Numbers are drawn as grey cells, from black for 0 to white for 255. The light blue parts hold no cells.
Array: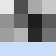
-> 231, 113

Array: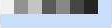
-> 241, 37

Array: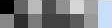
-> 1, 154

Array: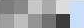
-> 125, 60

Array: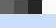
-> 101, 249

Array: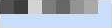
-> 82, 169

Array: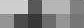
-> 206, 119

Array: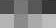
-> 78, 189
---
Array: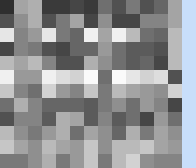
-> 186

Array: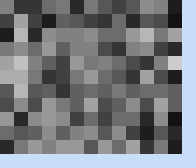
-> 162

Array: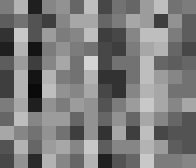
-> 93

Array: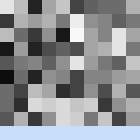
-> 165

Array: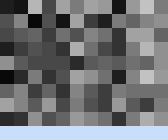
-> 100

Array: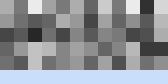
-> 173

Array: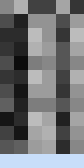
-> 188

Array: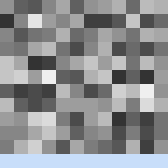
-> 167
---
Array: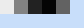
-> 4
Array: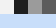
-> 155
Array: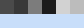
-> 210
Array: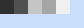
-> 165
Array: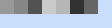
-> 50
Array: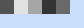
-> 52
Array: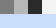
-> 42
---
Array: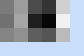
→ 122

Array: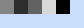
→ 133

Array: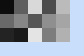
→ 13

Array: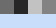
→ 108

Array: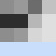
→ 141

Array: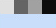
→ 224

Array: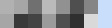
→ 177

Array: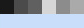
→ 25
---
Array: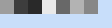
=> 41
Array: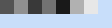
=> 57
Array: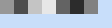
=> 196
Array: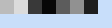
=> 57
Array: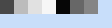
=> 225
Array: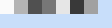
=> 80
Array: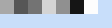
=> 115
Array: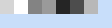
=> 131
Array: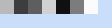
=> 94
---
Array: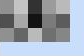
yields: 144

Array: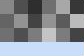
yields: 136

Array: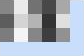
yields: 134

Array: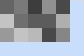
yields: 101

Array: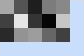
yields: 168

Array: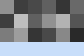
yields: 145

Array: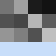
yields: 116

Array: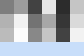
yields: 126

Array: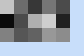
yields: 196
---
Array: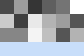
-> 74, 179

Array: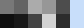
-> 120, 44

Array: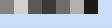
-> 132, 25

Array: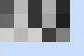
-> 83, 126

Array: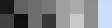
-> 25, 141

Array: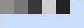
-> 143, 35

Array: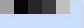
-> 159, 191

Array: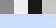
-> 140, 198

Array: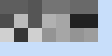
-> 94, 157

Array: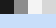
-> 26, 215
